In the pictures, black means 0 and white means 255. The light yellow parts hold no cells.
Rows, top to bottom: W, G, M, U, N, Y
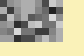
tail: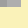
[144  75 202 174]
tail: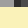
[ 75 144 190 144 174]
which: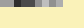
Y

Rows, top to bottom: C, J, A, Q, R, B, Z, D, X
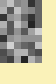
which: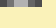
D
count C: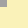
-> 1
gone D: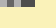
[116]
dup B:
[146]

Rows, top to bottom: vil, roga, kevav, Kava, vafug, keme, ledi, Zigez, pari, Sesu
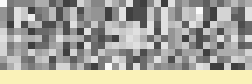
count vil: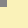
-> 9
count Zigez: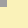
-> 7
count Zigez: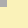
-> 8
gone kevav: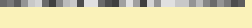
[237]

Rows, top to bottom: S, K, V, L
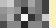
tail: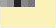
[64]
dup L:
[136]
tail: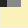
[88]

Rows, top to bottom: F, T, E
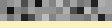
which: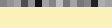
F
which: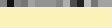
T
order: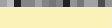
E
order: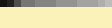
T
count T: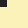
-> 1
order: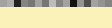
F

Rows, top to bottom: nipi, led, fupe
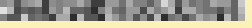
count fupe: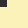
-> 4
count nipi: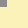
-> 6
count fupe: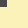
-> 2
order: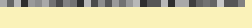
fupe
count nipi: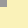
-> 7

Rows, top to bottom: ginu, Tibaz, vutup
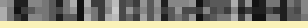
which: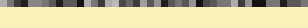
vutup
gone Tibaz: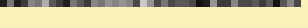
[45]
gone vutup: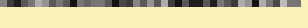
[160]
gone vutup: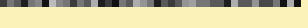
[102]

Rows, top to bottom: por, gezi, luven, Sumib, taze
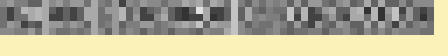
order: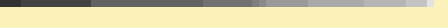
gezi
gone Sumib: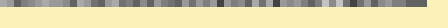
[83]
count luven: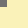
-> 7

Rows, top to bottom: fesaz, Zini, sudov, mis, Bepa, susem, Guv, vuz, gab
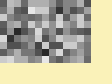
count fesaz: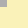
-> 5
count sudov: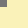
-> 2
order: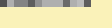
fesaz
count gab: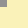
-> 1
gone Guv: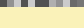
[68]
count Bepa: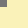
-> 2
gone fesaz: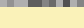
[188]

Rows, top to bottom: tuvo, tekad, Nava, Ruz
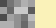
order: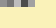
Nava
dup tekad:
[201]

